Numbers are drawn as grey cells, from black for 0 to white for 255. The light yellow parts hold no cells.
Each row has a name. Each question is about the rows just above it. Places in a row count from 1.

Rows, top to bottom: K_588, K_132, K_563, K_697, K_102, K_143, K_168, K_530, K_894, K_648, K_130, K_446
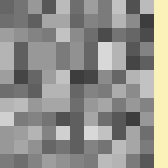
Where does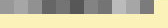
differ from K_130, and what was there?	6, [95]
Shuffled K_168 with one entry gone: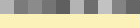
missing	[172]

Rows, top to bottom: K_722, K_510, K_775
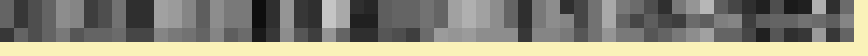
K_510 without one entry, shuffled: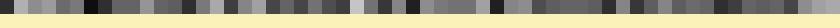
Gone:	[127]
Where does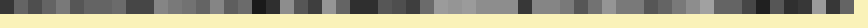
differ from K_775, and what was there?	20, [55]
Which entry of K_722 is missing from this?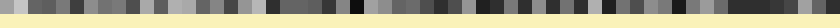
[39]

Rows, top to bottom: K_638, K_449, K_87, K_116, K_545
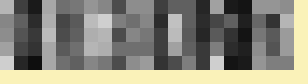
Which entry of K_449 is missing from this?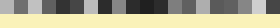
[103]
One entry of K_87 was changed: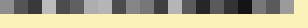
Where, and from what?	13, [187]
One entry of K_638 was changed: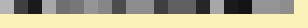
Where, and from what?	16, [161]
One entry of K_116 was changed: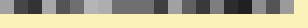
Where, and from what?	5, [90]

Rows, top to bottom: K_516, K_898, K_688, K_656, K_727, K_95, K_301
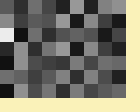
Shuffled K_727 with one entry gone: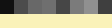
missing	[55]
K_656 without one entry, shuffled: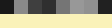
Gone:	[40]
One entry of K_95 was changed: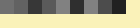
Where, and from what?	3, [63]

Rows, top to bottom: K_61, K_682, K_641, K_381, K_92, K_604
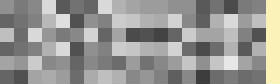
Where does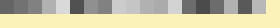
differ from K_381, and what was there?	19, [177]
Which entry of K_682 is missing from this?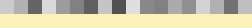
[184]
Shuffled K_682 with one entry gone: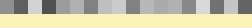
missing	[223]

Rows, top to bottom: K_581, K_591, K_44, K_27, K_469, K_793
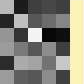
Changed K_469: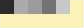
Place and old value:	3, [163]
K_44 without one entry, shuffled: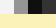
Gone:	[7]
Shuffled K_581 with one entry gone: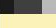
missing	[71]

